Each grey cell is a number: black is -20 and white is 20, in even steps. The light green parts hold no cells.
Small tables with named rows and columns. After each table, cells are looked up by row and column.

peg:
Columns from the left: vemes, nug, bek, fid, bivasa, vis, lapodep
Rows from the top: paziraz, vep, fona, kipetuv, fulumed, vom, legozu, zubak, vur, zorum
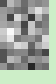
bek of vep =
-2
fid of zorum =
1
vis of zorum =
-1
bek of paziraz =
4
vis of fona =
8
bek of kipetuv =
6
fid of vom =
2
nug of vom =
16
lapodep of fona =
-1
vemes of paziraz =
-7
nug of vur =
9
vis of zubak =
-3
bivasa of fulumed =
11
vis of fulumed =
6
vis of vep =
15
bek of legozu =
14

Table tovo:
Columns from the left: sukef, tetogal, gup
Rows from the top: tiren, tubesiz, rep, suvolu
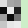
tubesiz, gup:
-15
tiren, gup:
5
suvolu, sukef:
11
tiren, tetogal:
6
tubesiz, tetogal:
17
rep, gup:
-2
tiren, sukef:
15
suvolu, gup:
17
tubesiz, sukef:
-18
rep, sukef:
5
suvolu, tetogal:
16
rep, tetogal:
-18
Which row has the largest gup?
suvolu

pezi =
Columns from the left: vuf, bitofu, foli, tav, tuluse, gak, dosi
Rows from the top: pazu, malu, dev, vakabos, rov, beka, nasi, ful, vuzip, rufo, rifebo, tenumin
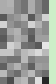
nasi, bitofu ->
13
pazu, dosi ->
-4
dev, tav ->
8
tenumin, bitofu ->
-8
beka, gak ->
5
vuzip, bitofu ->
-2
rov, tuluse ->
-4
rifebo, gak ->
0
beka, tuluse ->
-6
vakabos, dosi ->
2
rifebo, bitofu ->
0
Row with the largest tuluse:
vakabos

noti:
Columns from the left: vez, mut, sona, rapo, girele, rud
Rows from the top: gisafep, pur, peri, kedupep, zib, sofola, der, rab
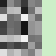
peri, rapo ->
18
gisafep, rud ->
-1
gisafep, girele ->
1
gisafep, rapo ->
-11
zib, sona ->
-4
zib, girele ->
3
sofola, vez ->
11
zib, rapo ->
-17

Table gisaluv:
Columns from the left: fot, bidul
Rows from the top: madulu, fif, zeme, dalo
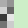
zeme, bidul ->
16
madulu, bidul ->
3
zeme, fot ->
-11
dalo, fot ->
-2
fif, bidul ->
-4
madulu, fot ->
7
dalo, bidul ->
12
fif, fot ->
13

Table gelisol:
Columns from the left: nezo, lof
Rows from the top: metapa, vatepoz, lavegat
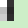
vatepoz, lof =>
-14
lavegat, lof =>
-13
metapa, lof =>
-12
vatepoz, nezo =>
10
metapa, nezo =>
20
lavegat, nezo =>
12

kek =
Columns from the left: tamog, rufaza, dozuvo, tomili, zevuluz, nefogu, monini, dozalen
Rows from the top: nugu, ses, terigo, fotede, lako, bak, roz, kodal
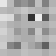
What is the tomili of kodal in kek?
10
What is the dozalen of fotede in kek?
9
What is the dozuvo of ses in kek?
9
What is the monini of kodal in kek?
7
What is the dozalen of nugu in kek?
8
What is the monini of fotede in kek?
7
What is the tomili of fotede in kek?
8
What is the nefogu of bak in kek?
10
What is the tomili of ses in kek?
11
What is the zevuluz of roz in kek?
6

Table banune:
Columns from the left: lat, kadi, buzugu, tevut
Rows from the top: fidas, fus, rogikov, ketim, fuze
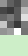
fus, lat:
-9
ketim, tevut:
-1
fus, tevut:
9
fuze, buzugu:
20
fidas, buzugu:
-8
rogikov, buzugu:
-6
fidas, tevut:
1
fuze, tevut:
-2
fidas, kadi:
-5
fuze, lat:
3
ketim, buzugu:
-11
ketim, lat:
11
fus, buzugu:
-6
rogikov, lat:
-4
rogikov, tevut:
15
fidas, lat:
3
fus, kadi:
-11
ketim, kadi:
-5
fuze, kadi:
5
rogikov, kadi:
-1
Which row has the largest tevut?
rogikov

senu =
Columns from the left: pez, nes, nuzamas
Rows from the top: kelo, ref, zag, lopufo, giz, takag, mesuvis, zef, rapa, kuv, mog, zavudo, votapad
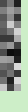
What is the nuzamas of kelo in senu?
-15
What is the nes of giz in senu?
-1
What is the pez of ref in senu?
0
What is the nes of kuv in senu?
-5
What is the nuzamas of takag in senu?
7
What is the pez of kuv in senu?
-3
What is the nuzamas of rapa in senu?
-15
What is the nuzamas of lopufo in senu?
0
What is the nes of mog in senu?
-2
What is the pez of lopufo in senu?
-4
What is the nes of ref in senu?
5
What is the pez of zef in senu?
-8
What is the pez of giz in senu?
-6
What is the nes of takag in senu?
-11
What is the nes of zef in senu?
-18

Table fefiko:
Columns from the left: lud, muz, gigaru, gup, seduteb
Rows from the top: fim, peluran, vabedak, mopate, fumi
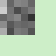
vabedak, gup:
-6
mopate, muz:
-6
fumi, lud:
7
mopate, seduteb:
-3
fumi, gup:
-2
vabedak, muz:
-1
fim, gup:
0
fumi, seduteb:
-7
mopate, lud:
2
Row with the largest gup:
fim

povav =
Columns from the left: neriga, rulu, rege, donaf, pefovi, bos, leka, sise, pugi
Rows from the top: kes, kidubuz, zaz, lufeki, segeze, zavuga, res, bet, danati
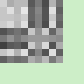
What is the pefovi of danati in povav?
7
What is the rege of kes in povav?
9
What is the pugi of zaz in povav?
-3
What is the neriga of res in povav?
-10
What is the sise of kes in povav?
8
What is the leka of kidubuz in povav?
-7
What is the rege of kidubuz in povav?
9
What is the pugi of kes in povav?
-2
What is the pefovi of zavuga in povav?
4
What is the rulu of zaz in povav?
11
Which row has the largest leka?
res

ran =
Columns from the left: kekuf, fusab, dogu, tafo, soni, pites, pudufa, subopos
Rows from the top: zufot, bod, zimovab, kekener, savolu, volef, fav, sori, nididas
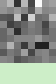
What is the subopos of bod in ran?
2
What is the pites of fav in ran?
-15
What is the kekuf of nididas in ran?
1
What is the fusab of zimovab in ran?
-7
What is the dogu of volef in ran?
1
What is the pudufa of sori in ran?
1
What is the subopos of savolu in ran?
-2
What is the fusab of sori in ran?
-1
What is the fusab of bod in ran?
1
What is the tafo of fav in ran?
-11

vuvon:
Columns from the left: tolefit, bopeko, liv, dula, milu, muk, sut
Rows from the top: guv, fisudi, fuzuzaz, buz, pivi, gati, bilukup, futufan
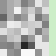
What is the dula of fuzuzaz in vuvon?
4
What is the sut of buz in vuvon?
0
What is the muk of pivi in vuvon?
0
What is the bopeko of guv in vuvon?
7
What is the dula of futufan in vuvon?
19
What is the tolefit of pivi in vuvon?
15
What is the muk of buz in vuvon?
13
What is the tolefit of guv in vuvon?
3
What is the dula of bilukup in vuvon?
-14
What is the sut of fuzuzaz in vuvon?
5
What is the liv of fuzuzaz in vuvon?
1
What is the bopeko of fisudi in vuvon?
7
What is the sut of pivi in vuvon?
8
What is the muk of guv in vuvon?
16
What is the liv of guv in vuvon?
9
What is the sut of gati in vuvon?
6

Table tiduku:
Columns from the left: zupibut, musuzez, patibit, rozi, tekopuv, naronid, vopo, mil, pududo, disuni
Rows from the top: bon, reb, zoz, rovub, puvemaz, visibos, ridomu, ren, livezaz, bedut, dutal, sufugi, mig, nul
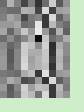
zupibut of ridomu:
2
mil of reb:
-10
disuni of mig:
-1
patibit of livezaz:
1
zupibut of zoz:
0
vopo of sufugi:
-12
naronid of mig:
10

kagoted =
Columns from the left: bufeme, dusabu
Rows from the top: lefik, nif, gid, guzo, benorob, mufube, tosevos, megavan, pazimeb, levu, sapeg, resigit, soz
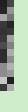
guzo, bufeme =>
-11
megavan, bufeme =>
-13
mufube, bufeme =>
-11
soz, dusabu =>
7
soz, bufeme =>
-11
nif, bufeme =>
-14
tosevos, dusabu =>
0
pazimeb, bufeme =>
-13
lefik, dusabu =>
-9
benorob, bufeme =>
-12
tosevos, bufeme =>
-8
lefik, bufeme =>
-15
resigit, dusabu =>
-15
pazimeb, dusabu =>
2
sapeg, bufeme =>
2
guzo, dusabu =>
-14
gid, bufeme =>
6
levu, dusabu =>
8

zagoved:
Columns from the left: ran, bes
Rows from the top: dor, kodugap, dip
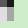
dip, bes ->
6
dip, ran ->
15
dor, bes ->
-16
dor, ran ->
-6
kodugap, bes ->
6
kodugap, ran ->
15

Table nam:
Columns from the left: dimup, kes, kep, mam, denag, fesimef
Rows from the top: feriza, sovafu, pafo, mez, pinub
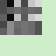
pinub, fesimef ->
-7
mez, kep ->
-3
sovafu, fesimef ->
-4
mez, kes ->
2
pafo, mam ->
-6
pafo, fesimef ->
14
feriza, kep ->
10
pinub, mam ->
-2
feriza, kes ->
-18
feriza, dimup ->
-8

